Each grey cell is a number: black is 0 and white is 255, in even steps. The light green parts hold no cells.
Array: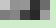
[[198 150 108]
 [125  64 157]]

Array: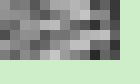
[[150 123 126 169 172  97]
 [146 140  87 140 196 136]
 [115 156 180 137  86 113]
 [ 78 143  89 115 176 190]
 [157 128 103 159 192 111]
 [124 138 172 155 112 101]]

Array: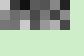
[[203  17  84  34]
 [140 122 120 140]
 [118 202 152  70]]

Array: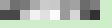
[[161 121 203 153 108]
 [ 73 197 224 154  91]]

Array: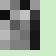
[[171  19]
 [ 13 193]
 [165 127]
 [185 113]
 [154 126]]

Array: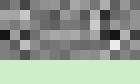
[[ 94  69 144 102 150 174 152]
 [166 198 109 153  86  44 118]
 [139 151 105 121 105  93 128]
 [ 20  52 154 161 136  47 179]
 [127 189 111 127 106 105 116]
 [126  81 135 110 143 170 132]]

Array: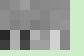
[[133 156 137 141]
 [142 140 134 144]
 [142 138 132 149]
 [ 38  56 149 135]
 [ 60  71 159 134]]

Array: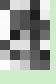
[[ 79 217 245]
 [250  79 237]
 [251  78  75]
 [251 165 107]
 [ 73 224 241]
 [195 128  40]
 [252 201  92]]

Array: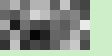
[[137 110 180 197  68]
 [101 137 189 120  80]
 [168 114  69  92 234]
 [ 82  73  33  98 101]
 [ 50  43  58 166  75]]
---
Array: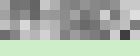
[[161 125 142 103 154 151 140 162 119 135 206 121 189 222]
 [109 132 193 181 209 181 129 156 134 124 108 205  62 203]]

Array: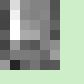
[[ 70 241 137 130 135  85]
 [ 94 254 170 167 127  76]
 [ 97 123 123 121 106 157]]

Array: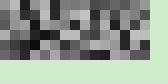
[[ 99 150  47  66 187  39 140 174 195  42 143  72 144 129  80]
 [173  98 120  36  19  39 187 187  84  63 146 170  36 192 189]
 [103  82  40 155 108 166 103 113  63  38  32 164 146  87  85]]

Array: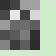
[[ 72 230  66 215]
 [ 77  91 124  47]]

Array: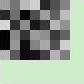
[[ 40 111   8  78 159  96 188]
 [  1 137  52 155 143  58  97]
 [182  88  13  21  65 179 125]]

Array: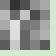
[[184 104 196  76 132]
 [120 221 101 151 176]]
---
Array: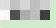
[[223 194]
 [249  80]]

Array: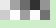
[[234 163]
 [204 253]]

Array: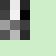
[[ 52 234]
 [ 65 242]]

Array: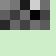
[[135 118]
 [ 95  60]]

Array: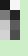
[[ 24 246]
 [123  36]]

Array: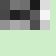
[[ 75 118]
 [ 71  32]]

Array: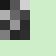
[[ 23  85]
 [175 102]]

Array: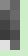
[[134 100]
 [ 84 105]]
